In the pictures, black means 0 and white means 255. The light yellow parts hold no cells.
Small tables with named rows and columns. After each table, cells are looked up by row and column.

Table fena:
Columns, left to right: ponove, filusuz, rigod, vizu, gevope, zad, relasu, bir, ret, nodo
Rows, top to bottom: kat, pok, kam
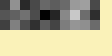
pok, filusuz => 97
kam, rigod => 77
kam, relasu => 125
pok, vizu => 76
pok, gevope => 2
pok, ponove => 85

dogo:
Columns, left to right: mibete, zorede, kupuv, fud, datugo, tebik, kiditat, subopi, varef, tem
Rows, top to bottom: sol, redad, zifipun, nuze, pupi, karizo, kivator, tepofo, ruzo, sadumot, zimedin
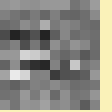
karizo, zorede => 152
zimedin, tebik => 135
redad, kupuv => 106
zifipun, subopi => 126
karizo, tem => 107
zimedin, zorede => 117
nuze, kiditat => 135
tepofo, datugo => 131
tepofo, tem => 151
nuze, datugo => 35
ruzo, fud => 129
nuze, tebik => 94
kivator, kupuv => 70
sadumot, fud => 123
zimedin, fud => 145
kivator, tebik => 130
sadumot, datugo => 152
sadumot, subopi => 116
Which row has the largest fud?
karizo

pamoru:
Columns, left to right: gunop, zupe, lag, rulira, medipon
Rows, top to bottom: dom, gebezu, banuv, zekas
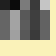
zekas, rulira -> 58
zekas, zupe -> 160
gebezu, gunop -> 99
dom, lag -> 123
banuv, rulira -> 62
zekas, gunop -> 103

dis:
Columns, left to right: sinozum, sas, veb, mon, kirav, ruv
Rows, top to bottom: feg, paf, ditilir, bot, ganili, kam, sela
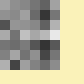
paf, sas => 138
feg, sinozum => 163
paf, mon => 106
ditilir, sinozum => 82
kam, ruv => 118
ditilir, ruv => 178
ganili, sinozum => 117
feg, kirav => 98
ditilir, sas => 149
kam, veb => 115
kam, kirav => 70
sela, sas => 68
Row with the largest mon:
bot

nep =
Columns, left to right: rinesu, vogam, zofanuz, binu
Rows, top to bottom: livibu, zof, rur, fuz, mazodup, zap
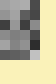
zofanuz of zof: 93
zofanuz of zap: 102
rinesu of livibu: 162
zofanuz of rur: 62
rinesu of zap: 91
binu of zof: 71
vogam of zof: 163
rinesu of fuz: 139
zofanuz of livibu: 173
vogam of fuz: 127
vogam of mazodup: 132
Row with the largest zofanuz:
livibu

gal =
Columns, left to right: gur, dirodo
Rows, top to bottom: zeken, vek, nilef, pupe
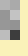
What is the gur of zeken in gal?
180
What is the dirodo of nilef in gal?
147
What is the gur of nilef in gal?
151
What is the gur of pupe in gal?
189
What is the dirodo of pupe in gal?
61
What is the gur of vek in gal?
150
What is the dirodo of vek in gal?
195
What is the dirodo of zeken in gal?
170
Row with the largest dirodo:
vek

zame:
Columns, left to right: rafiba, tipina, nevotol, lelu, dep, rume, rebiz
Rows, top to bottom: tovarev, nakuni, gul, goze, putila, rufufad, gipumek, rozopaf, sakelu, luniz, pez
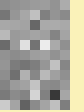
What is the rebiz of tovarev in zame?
172
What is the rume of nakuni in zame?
148
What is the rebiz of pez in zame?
126
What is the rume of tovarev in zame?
147
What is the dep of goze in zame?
160
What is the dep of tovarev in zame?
157
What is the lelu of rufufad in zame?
158
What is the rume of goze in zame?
132
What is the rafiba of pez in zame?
203
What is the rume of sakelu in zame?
137
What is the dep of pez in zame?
164
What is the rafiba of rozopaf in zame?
142
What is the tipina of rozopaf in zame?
112
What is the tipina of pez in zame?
164
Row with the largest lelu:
luniz

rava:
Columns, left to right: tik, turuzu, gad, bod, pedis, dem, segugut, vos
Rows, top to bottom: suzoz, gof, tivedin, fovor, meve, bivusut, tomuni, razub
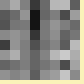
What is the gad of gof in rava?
148
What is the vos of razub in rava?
138
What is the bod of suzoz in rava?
56
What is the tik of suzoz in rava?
141
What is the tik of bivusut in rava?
149
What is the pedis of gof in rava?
103
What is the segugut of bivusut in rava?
202

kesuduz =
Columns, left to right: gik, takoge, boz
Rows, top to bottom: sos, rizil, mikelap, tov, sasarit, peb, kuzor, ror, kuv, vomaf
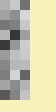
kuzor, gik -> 136
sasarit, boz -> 204
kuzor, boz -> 186
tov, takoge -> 54
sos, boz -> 113
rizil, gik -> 162
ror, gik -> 126
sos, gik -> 177
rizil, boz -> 214
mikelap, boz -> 200
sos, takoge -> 200
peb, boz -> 201
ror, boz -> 100
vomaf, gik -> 88
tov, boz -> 158

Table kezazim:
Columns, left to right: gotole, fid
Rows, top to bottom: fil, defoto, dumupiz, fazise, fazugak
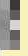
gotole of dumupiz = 137
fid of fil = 57
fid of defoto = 93
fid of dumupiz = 212
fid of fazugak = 129
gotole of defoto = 144
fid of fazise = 95
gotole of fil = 161
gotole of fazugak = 153
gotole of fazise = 144

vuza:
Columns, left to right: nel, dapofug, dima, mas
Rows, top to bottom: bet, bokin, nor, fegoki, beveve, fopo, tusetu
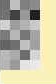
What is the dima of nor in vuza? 179
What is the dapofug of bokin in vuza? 67
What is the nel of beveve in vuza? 100
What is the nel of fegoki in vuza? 123
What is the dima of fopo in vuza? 109
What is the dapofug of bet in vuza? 192
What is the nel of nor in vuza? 209
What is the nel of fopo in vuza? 185
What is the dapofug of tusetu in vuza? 154
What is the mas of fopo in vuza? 212
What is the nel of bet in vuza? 110
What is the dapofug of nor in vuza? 156
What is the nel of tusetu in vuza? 181
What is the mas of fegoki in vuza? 164
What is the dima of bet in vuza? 128
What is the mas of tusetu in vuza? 233

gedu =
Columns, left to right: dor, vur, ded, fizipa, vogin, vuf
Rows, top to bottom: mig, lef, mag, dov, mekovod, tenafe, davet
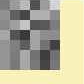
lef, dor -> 145
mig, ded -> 185
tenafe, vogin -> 62
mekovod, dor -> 148
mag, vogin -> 89
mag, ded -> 195
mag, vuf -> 124
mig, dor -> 124
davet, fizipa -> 121
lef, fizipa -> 176
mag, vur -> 159
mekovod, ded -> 94
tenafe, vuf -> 113
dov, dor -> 167
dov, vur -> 83

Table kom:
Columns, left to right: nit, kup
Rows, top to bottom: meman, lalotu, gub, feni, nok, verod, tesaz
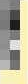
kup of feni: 121
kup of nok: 222
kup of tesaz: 115
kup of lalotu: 73
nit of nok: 143
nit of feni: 144
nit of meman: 141
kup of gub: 30
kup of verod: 98
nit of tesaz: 182
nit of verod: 152
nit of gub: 122
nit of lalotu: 125
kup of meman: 124

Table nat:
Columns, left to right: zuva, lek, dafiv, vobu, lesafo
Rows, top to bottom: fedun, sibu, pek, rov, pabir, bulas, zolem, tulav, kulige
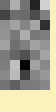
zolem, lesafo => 136
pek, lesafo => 47
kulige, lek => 95
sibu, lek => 110
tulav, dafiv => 63
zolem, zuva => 126
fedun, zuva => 110
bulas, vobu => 123
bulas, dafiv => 81
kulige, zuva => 115
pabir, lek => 111
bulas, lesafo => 163
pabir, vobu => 162
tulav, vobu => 134
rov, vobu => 120
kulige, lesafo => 135
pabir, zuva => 161

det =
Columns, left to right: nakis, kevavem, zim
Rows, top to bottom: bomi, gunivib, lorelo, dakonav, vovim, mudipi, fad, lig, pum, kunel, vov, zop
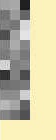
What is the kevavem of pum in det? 117
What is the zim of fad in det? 135
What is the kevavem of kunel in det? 140
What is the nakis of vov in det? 182
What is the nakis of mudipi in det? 123
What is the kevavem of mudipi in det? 145
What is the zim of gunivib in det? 101
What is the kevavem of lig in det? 131
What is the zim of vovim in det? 135
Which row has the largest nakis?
fad

